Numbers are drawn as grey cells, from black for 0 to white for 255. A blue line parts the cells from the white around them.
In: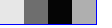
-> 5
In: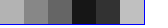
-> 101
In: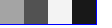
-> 243
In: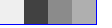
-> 139
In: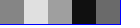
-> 159
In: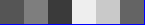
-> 58
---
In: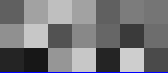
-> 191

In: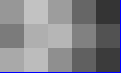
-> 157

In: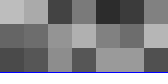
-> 67

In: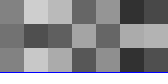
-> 186

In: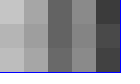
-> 99

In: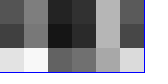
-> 35

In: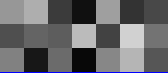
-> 59

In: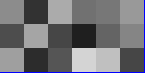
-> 171

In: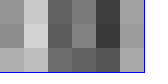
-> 98
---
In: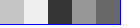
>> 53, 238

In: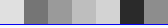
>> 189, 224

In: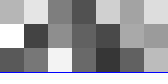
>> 97, 255

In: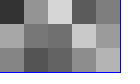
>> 112, 214

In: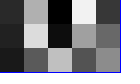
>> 13, 242

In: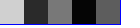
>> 120, 208
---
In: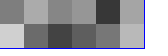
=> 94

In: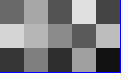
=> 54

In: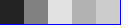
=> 178

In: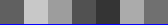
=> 97

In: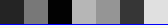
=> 54

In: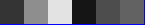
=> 77

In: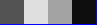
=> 163

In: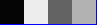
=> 177

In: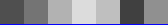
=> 116
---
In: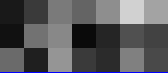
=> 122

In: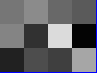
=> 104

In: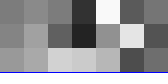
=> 124

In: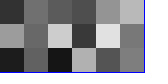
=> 91

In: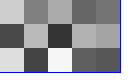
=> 171

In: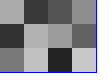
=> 84

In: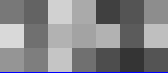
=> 209

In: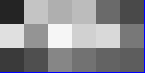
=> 175
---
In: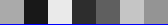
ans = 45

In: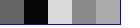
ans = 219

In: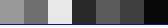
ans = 41

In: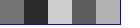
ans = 206

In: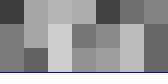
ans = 117

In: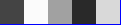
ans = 161

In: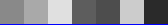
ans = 93

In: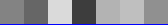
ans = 61
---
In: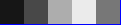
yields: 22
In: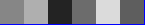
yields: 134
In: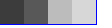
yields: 60
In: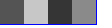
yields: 84
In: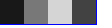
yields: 24
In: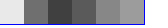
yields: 233
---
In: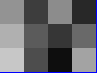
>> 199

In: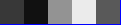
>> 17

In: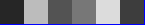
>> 83

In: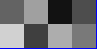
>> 209

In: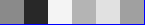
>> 244

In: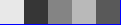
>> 54

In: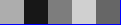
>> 23

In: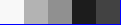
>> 179
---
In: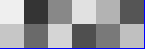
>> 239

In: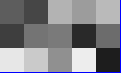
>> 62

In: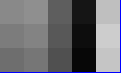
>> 124

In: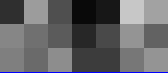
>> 134

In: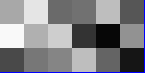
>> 249

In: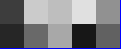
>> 61
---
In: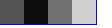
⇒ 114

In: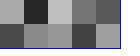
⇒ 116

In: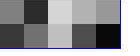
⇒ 179

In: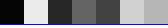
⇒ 209

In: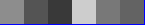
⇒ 120

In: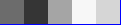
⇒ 247

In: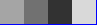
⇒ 50

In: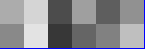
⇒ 94

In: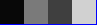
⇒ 63
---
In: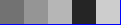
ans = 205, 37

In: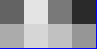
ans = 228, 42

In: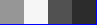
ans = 246, 44

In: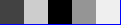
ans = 239, 0

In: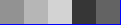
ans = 211, 54

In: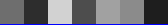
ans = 210, 30
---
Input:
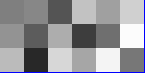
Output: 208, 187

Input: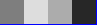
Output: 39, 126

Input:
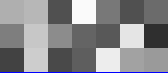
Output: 107, 66

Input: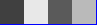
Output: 186, 64

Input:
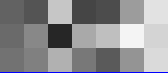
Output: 226, 114

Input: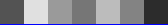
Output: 44, 83

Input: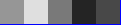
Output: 72, 150

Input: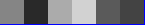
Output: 67, 133

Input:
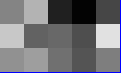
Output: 70, 145

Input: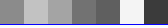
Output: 59, 139
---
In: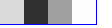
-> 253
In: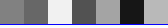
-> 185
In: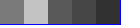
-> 49
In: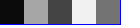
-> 115
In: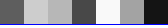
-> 20
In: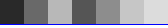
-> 220
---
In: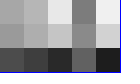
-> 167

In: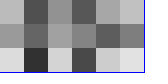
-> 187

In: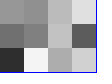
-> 151

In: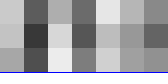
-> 202

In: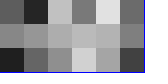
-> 93

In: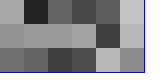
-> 169

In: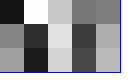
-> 20

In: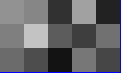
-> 146

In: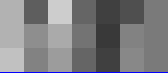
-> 178

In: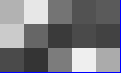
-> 178
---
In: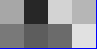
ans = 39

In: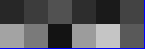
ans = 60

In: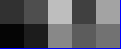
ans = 78

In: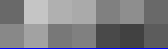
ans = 197

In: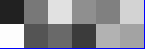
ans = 120

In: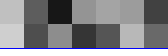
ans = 93

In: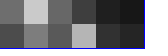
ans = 202
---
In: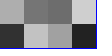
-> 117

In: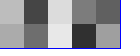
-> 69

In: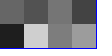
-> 82

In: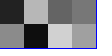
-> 183

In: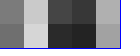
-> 202

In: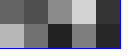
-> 79

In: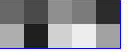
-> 74

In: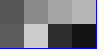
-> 138

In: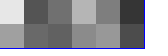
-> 84
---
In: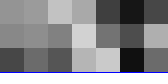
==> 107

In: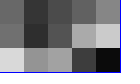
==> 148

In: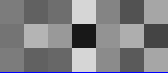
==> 97

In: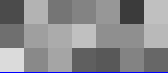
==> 137

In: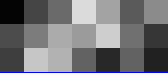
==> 198

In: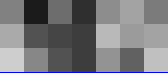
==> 135

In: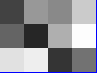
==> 238

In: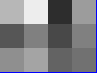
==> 164
